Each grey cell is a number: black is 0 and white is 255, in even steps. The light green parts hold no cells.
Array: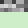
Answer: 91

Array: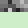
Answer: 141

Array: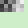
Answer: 239

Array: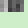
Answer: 102

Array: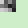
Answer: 74

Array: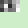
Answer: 196
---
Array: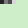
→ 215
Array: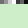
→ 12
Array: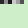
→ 82
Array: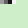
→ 243
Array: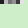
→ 227
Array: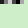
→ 168
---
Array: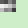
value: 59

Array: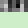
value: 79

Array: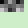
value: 160

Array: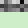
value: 131

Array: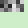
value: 78

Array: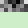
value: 74

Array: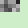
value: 133
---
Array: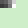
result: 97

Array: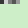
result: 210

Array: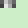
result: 199

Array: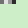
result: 226

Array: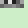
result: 44

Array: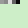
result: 138

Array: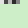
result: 71

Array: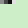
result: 71

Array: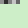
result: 47
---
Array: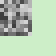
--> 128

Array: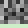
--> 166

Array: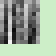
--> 127

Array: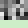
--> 207

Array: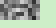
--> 53
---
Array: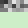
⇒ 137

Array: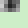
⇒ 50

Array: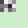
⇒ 202

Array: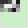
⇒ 83

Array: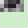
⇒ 58

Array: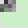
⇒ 155

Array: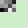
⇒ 118

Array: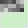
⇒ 104

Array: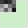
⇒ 46
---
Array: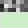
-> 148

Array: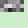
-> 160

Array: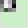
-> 173

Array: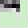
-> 85

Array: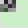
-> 163

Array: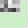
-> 169

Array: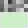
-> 170
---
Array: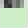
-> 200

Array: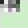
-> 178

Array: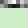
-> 166

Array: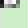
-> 50

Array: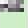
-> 101

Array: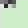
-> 227

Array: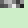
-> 77

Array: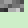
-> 142

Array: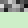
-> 220
